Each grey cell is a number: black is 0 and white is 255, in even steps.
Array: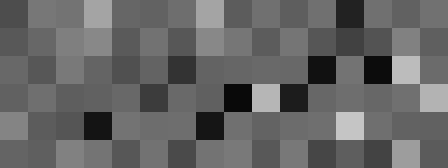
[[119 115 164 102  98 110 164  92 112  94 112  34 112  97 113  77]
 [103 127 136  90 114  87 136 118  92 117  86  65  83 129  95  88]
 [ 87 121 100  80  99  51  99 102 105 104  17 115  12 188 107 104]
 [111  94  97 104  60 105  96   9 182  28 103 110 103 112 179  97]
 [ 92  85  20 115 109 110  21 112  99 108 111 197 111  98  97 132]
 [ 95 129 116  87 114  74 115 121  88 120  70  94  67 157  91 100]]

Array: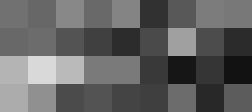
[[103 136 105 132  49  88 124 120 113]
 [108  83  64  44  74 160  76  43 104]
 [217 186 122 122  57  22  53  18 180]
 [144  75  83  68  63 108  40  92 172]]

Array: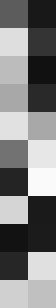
[[ 24  92]
 [ 52 222]
 [ 17 188]
 [ 41 168]
 [168 225]
 [231 114]
 [250  36]
 [ 26 213]
 [ 27  18]
 [224  38]
 [192 208]]

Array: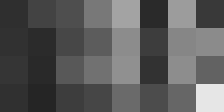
[[ 67  78 120 163  42 156  57  47]
 [ 43  71  92 140  61 134 139  49]
 [ 41  88 113 144  50 141  98  53]
 [ 37  61  70 106  76 102 230  48]]

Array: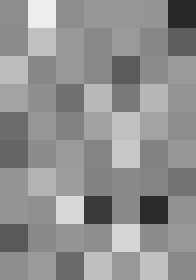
[[237 141 150 150 149  41 141]
 [192 153 136 154 135  95 139]
 [135 152 136  91 140 154 189]
 [142 112 185 121 183 148 163]
 [150 130 162 192 163 141 108]
 [140 154 132 199 131 150 101]
 [179 157 131 138 132 114 149]
 [144 216  58 138  42 146 149]
 [137 149 141 214 140 152  89]
 [154 106 191 152 194 136 142]]

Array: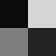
[[214  11]
 [ 35 126]]
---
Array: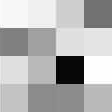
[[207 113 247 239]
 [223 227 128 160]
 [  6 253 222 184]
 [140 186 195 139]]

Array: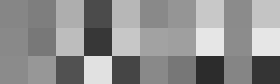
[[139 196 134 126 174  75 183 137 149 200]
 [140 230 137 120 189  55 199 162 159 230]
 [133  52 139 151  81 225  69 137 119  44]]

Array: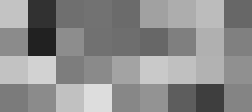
[[188 103 195  49 111 114 107 161 173]
 [176 128 139  33 141 113 110 103 127]
 [178 144 194 210 125 138 163 201 192]
 [ 62 132 123 139 193 221 135 147  93]]

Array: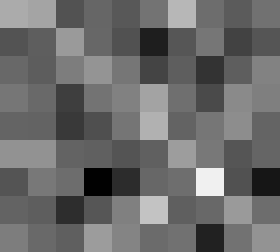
[[ 91 113 171 164  82 102  88 115 183 109]
 [ 66  85  83  94 154 103  81  30  86 118]
 [ 94 130 104  93 125 148 118  68  94  51]
 [138 127 118 105  62 115 129 163 111  74]
 [141 100 100  99  57  79 117 177  99 118]
 [ 85 101 146 146  99  96  84  96 157 120]
 [ 81  22  84 120 109   1  44 103 110 240]
 [154 109  99  94  45  86 128 195  95 104]
 [114 147 125 105  95 156 132 107 113  33]]

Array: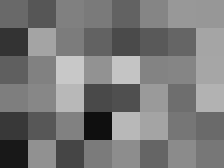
[[152 151 105  86 128 122  98 133]
 [101 165  51 164 124  98  74  89]
 [133 166  95 129 200 146 196 131]
 [110 178 126 135 184  73  79 154]
 [118 106  56  87 129  15 184 164]
 [139 119  24 145  69 123 141 101]]

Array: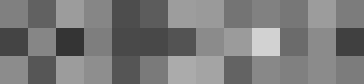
[[156 124 128  97 156 134  77  92 157 154 116 129 119]
 [139  64  68 134  52 126  73  72  83 139 155 210 107]
 [139 124 140  86 156 142  85 122 171 164  99 136 128]]
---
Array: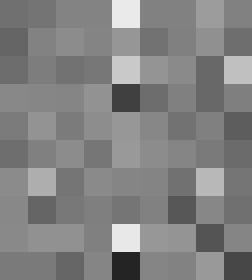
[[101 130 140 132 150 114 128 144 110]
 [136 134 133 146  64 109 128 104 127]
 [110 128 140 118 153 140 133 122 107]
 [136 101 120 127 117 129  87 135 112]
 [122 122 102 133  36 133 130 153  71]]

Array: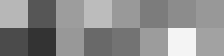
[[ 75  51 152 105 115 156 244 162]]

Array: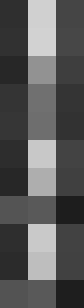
[[ 49 210  71]
 [ 52 112  52]
 [ 45 200  67]
 [ 84  89  29]
 [ 43 190  65]]

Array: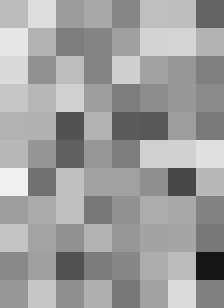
[[231 179 125 133 160 211 212 178]
 [198 183 208 157 125 140 152 138]
 [184 150  97 151 126 208 209 224]
 [157 170 192 119 145 172 168 130]
 [137 159  81 124 135 172 187  21]]

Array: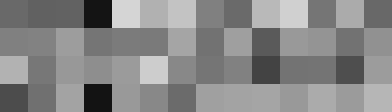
[[128 130 157 117 123 122 165 114 159  90 153 148 114 145]
 [ 76 112 163  19 153 136 107 160 163 165 153 171 155 182]]

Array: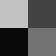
[[  9 115]]
